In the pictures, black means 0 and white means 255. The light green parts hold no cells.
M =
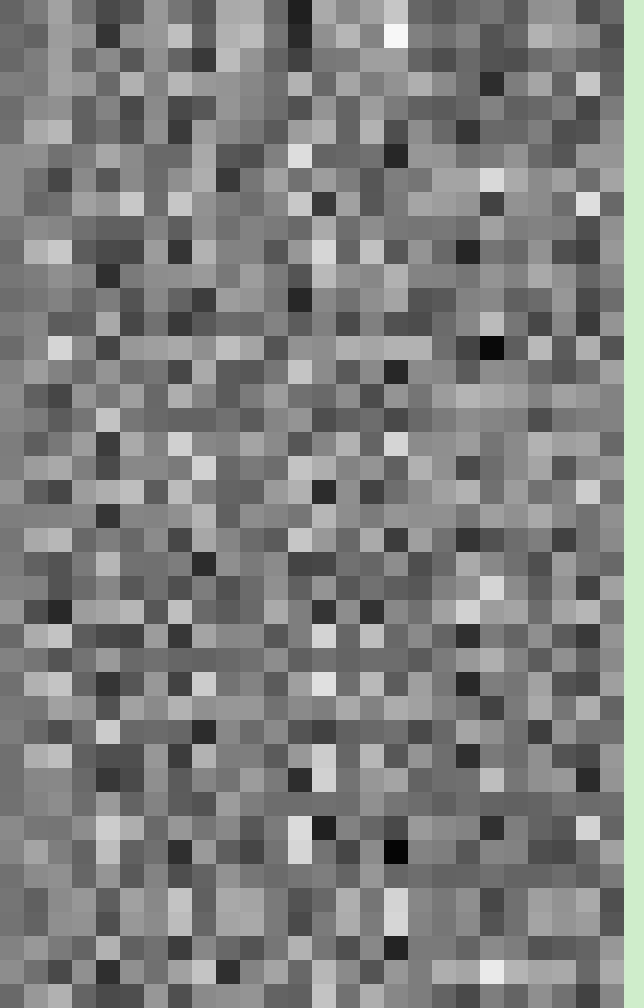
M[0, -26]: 100
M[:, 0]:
[100, 108, 103, 126, 109, 112, 141, 141, 141, 120, 108, 118, 108, 123, 107, 132, 140, 133, 125, 127, 148, 127, 118, 123, 130, 149, 106, 129, 112, 120, 125, 111, 111, 114, 138, 133, 114, 117, 115, 130, 141, 106]
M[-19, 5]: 114
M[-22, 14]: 143
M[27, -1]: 138
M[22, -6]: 81
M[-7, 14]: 70
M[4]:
[109, 138, 145, 97, 131, 73, 138, 72, 88, 149, 132, 108, 81, 147, 100, 157, 123, 97, 90, 102, 129, 95, 103, 124, 70, 123]
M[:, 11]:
[106, 116, 100, 111, 108, 91, 128, 160, 135, 121, 85, 123, 118, 132, 84, 118, 158, 133, 138, 109, 154, 131, 90, 139, 144, 170, 88, 141, 91, 113, 138, 91, 122, 109, 123, 115, 107, 122, 121, 118, 164, 98]
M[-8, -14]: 219
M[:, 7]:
[116, 192, 100, 182, 72, 58, 105, 143, 198, 94, 51, 142, 98, 56, 168, 71, 174, 99, 207, 121, 187, 144, 71, 124, 79, 191, 55, 102, 67, 179, 102, 60, 91, 93, 151, 47, 78, 195, 188, 60, 160, 79]
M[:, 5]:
[87, 144, 88, 177, 73, 82, 140, 137, 199, 96, 71, 121, 82, 71, 153, 107, 159, 118, 170, 136, 190, 133, 103, 114, 88, 181, 68, 105, 85, 162, 103, 80, 74, 98, 174, 97, 89, 161, 152, 96, 144, 78]
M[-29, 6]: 114
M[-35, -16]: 118
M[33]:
[114, 131, 141, 108, 154, 98, 131, 93, 83, 156, 124, 109, 108, 111, 109, 145, 117, 108, 96, 110, 100, 97, 100, 115, 107, 110]
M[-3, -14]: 179
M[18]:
[125, 94, 120, 157, 60, 170, 130, 207, 135, 130, 163, 138, 86, 133, 179, 101, 213, 139, 143, 155, 117, 138, 178, 159, 164, 103]
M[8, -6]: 67
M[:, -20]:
[153, 150, 144, 132, 138, 145, 106, 107, 108, 132, 155, 141, 136, 114, 159, 117, 104, 105, 130, 136, 93, 131, 139, 111, 111, 88, 155, 111, 153, 138, 107, 150, 143, 131, 105, 111, 132, 136, 140, 114, 112, 151]
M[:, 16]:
[198, 246, 159, 146, 123, 77, 39, 126, 121, 120, 87, 176, 164, 81, 179, 38, 148, 73, 213, 95, 110, 149, 60, 141, 94, 136, 103, 109, 92, 172, 112, 87, 163, 117, 73, 4, 102, 211, 214, 36, 150, 135]
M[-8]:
[138, 118, 117, 141, 205, 174, 105, 151, 116, 136, 88, 123, 219, 32, 130, 102, 73, 154, 137, 131, 48, 127, 99, 86, 211, 101]
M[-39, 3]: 150
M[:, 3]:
[111, 145, 106, 150, 97, 96, 124, 137, 161, 111, 92, 129, 106, 95, 138, 107, 148, 116, 157, 127, 157, 134, 104, 121, 107, 158, 92, 115, 100, 146, 113, 96, 105, 108, 141, 98, 102, 150, 146, 101, 144, 101]
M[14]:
[107, 134, 213, 138, 68, 153, 159, 168, 143, 189, 164, 84, 146, 141, 175, 166, 179, 179, 110, 68, 10, 94, 185, 91, 175, 82]
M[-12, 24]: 110
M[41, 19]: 73
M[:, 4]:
[73, 51, 137, 105, 131, 111, 167, 87, 148, 96, 74, 47, 124, 168, 68, 148, 118, 194, 60, 74, 174, 54, 127, 181, 135, 166, 73, 154, 54, 81, 203, 80, 55, 154, 205, 189, 149, 94, 79, 179, 47, 74]
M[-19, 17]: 77
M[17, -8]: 123
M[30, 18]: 104
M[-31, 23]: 144
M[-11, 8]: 179

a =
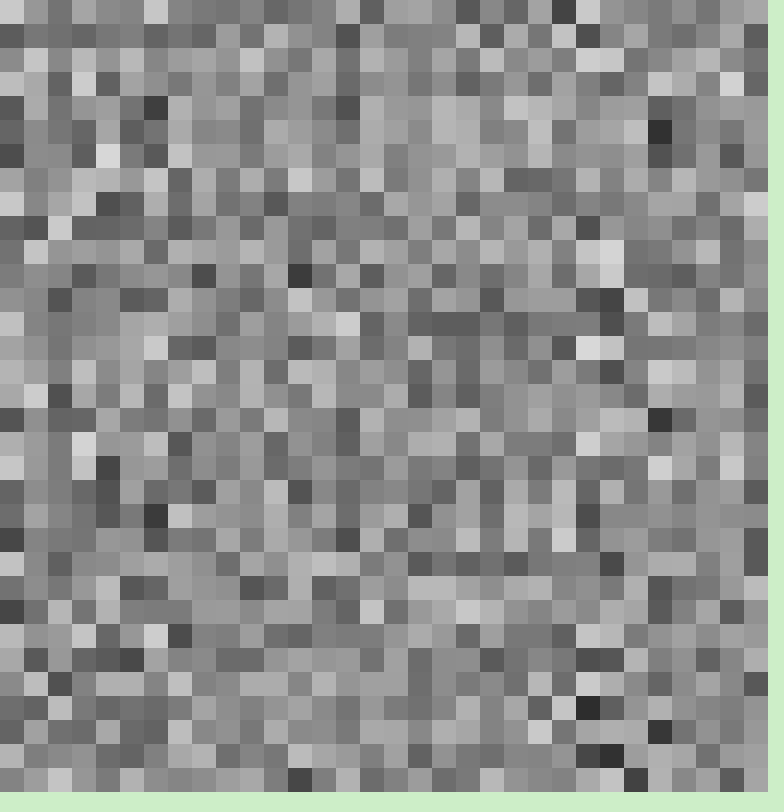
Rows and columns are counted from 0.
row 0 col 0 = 201
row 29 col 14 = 116
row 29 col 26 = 148
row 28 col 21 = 112
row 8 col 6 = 174
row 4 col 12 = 149
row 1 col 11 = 179
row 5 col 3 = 102
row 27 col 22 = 135
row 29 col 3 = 121
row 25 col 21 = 146
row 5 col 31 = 155
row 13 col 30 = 134
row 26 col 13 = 128
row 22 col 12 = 151
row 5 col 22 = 190
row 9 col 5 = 107
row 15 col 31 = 113
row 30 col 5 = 106
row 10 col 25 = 212
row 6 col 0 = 77
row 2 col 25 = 198
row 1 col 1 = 119
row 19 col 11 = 107
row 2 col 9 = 148
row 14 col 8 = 91
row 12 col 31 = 135
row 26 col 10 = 157
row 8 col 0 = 200
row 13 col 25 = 79
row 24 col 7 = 159
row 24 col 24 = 144
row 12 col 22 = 157
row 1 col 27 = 122
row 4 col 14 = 81
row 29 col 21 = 167
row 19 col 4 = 70
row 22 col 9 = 167
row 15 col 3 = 190

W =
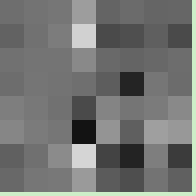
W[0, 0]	110
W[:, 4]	[100, 74, 105, 93, 132, 148, 67, 91]
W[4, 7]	137
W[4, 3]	74
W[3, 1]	117
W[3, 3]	111
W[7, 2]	120
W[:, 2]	[118, 124, 116, 115, 113, 118, 139, 120]
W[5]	[134, 123, 118, 19, 148, 95, 159, 152]
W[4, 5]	117
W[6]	[96, 112, 139, 213, 67, 35, 126, 59]
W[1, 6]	95
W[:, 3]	[157, 209, 137, 111, 74, 19, 213, 154]
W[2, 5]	100
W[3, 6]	118
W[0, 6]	101

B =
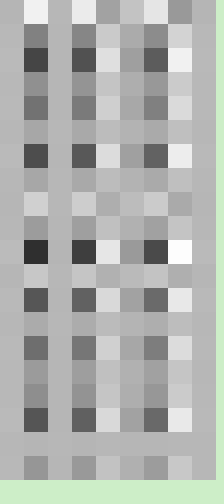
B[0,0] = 181
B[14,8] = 184
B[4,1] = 114
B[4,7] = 218
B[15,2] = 182
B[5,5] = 179
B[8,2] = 183
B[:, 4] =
[162, 202, 223, 196, 207, 188, 220, 188, 174, 192, 230, 177, 217, 187, 208, 192, 197, 217, 183, 194]
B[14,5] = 167
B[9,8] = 183
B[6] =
[186, 77, 182, 88, 220, 160, 98, 237, 185]
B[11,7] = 175
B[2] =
[186, 69, 182, 81, 223, 159, 92, 241, 185]
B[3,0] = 184
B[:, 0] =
[181, 184, 186, 184, 185, 183, 186, 183, 182, 183, 187, 182, 185, 183, 185, 184, 184, 186, 183, 184]
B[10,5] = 154
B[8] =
[182, 208, 183, 205, 174, 188, 203, 170, 182]
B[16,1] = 142
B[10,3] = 62
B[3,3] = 148
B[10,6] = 74
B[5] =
[183, 167, 183, 169, 188, 179, 170, 191, 183]
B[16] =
[184, 142, 182, 147, 197, 174, 151, 203, 184]
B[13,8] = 183
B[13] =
[183, 171, 183, 172, 187, 180, 174, 189, 183]
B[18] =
[183, 181, 183, 181, 183, 182, 182, 183, 183]
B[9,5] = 177
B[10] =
[187, 47, 181, 62, 230, 154, 74, 253, 186]
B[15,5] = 177

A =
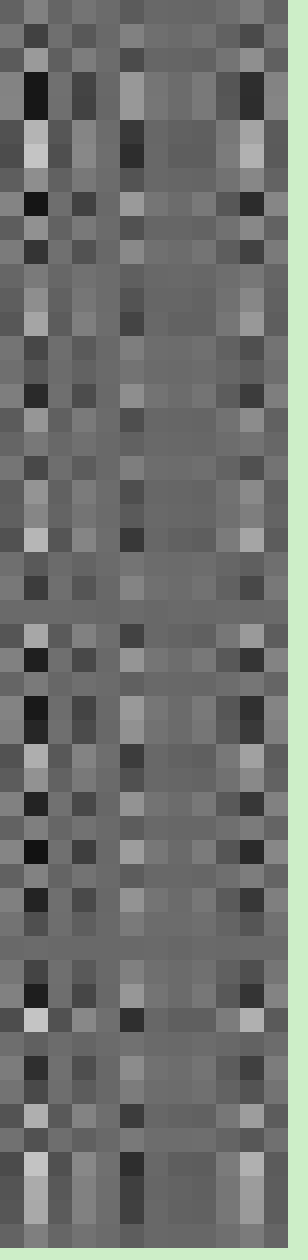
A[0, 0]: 98
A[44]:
[124, 47, 112, 78, 104, 140, 113, 109, 116, 92, 64, 124]
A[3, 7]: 108
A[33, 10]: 55
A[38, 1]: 79
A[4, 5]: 152
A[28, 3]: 111
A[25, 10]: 105
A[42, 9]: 124
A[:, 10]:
[124, 74, 143, 46, 45, 164, 177, 135, 44, 136, 65, 119, 135, 152, 79, 93, 60, 140, 115, 80, 138, 126, 165, 95, 72, 105, 154, 52, 118, 48, 57, 161, 137, 55, 123, 42, 125, 55, 85, 106, 79, 52, 176, 98, 64, 83, 157, 87, 176, 156, 154, 123]
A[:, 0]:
[98, 119, 91, 131, 132, 81, 76, 94, 132, 93, 123, 102, 94, 87, 116, 111, 126, 91, 101, 117, 93, 96, 81, 111, 120, 106, 85, 129, 101, 131, 127, 82, 92, 129, 98, 133, 97, 128, 115, 105, 118, 129, 77, 110, 124, 115, 83, 113, 75, 84, 86, 99]
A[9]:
[93, 145, 98, 121, 107, 81, 102, 102, 99, 113, 136, 98]
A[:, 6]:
[104, 111, 102, 117, 118, 103, 104, 104, 117, 102, 112, 104, 102, 104, 109, 107, 115, 103, 105, 109, 103, 105, 103, 108, 112, 104, 104, 117, 105, 118, 114, 104, 104, 115, 105, 119, 104, 116, 108, 106, 111, 116, 103, 106, 113, 109, 103, 109, 104, 102, 104, 104]
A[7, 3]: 120
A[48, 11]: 91
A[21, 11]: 100
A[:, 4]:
[107, 105, 108, 104, 103, 108, 110, 108, 105, 107, 104, 108, 108, 109, 105, 106, 105, 107, 105, 105, 108, 107, 109, 107, 104, 103, 110, 105, 107, 105, 104, 110, 106, 103, 106, 105, 106, 104, 105, 105, 105, 104, 111, 107, 104, 104, 110, 105, 112, 110, 109, 107]
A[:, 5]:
[91, 129, 75, 152, 152, 56, 45, 83, 154, 81, 137, 95, 83, 68, 126, 115, 142, 78, 97, 126, 78, 90, 56, 116, 132, 107, 66, 149, 96, 153, 145, 60, 80, 147, 92, 157, 92, 147, 122, 105, 128, 151, 47, 113, 140, 124, 60, 121, 46, 63, 64, 93]
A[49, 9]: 118
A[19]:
[117, 72, 110, 92, 105, 126, 109, 108, 111, 99, 80, 115]
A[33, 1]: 35
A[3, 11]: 131
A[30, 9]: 90
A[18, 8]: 103
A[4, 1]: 23
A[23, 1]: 89
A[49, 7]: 99
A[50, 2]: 91
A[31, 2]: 88
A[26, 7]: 100
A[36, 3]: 115
